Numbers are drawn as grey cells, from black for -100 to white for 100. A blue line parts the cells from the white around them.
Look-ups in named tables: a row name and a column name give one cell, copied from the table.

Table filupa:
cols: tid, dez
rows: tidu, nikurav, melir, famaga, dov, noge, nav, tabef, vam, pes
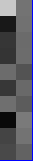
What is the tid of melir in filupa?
-58
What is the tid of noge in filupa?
-57
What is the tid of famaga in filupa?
-59
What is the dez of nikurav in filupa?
-11
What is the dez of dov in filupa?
-35
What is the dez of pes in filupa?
-23
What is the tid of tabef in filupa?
-93
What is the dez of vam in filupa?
-10
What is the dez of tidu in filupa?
-10
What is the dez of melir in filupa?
-16
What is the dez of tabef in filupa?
-4
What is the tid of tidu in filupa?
57
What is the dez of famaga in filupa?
-15
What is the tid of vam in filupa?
-47

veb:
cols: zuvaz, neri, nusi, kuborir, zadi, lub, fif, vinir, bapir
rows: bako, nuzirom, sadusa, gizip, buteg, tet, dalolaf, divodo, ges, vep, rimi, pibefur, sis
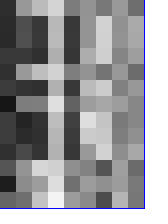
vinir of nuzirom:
14
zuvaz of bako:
-64
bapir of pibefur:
-5
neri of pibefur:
10
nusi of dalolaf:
-1
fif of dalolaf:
31
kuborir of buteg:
65
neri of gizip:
-55
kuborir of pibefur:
73
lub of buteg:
15
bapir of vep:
32
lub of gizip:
36
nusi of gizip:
-62
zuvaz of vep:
-62
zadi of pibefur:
-12
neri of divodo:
-72
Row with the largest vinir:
sis

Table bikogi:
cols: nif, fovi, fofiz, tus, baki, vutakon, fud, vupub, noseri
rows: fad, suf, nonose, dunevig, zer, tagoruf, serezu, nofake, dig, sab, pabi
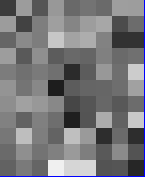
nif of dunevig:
23
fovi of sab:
12
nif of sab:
-17
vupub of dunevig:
-17
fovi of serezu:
26
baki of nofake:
-76
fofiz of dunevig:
12
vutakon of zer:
-28

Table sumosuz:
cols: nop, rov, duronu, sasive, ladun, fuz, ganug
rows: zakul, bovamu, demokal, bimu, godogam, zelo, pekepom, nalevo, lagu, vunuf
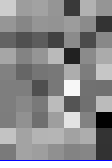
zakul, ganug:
17
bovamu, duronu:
17
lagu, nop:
53
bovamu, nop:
18
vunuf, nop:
-4
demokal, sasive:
-49
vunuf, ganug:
-61
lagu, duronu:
41
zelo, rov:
-1
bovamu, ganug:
-60
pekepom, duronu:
-5

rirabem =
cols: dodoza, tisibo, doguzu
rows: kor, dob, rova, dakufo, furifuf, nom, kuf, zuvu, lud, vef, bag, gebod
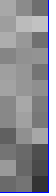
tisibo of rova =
19
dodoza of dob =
24
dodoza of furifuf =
25
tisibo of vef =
-18
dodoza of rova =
36
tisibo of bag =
-19
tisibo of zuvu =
26
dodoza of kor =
32
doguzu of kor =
-14
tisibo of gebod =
-9
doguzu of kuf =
-3
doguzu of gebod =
-60
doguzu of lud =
31
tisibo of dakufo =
14
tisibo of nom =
18
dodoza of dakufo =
4
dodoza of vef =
-9
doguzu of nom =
12
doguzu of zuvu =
-6
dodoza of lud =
-25
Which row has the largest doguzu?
dob

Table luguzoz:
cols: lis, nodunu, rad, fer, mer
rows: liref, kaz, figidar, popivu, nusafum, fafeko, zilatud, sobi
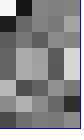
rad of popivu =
25
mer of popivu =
68
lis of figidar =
-28
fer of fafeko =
13
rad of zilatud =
9
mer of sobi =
10
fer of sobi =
-5
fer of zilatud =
-20
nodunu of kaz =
-19
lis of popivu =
-22
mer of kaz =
28
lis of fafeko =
44
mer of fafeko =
-5
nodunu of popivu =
34
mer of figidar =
3
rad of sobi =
-3
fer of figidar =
10
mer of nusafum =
67
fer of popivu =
-29
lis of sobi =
-44

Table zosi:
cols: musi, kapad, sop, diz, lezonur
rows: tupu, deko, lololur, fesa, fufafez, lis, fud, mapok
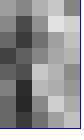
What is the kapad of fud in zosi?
-70
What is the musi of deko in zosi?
7
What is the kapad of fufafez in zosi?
-39
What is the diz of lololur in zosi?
25
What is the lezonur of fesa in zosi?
40
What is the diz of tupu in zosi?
57
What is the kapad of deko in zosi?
-41
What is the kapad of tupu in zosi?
4
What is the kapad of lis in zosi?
-67
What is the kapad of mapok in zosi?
-55
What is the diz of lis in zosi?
36
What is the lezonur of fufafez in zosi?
10
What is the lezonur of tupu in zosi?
3
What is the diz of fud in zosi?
62
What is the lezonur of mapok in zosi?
50
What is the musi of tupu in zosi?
24
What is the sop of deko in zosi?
13
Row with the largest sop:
fufafez

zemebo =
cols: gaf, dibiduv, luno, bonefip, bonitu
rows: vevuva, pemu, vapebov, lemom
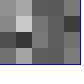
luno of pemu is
-10
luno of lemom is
-27
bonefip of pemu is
-26
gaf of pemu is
6
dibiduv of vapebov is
-57
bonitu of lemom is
-4
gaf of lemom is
-11
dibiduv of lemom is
27
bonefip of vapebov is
-26
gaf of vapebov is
-39
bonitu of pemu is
-53
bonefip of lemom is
-28
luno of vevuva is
-30
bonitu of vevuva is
-6
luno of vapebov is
-6
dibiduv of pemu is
58

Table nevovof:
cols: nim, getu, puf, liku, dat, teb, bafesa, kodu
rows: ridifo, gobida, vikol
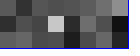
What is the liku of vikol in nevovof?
-39
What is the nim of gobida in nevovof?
-63
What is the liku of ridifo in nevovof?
-38
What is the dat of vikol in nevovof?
-77
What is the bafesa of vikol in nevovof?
-19
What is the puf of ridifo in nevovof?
-33
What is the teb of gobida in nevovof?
-14
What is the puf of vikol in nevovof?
-41

